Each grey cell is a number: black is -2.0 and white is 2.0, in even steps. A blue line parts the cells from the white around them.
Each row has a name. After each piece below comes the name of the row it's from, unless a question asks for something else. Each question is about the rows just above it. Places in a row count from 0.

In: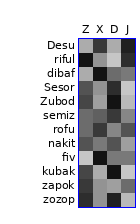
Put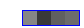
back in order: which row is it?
semiz
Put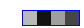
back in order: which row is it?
Zubod
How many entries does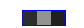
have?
3

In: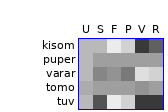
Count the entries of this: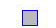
1
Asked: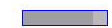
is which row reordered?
puper
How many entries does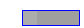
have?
4
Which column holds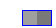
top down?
P
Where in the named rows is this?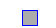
tomo, 0
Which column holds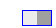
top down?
F
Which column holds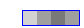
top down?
P

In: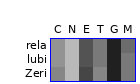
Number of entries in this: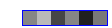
6
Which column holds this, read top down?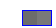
M
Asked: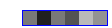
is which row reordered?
lubi

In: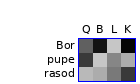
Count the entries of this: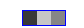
3
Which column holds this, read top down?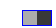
K
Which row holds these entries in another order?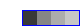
pupe
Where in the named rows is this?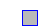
rasod, 0
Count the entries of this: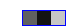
3
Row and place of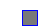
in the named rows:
rasod, 2

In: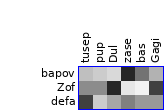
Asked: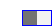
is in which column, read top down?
bas
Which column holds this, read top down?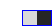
Dul
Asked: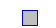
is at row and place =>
bapov, 0
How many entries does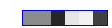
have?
6

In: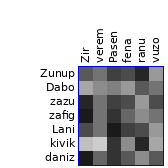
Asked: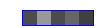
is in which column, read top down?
fena
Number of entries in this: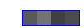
4
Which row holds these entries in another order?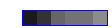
zafig
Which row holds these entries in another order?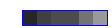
zazu
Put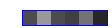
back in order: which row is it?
zazu
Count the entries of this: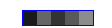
5
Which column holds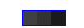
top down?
Pasen

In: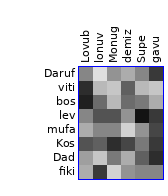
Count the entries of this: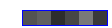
6
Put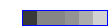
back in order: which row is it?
fiki
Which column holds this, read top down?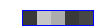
gavu
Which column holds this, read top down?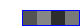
Monug
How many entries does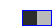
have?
2
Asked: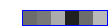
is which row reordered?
bos
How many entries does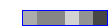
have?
6

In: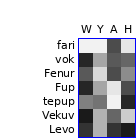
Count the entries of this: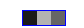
3
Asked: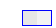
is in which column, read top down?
A
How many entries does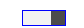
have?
3

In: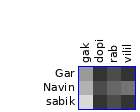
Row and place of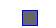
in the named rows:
Navin, 2
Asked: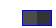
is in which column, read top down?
dopi
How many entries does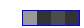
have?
4
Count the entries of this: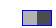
2

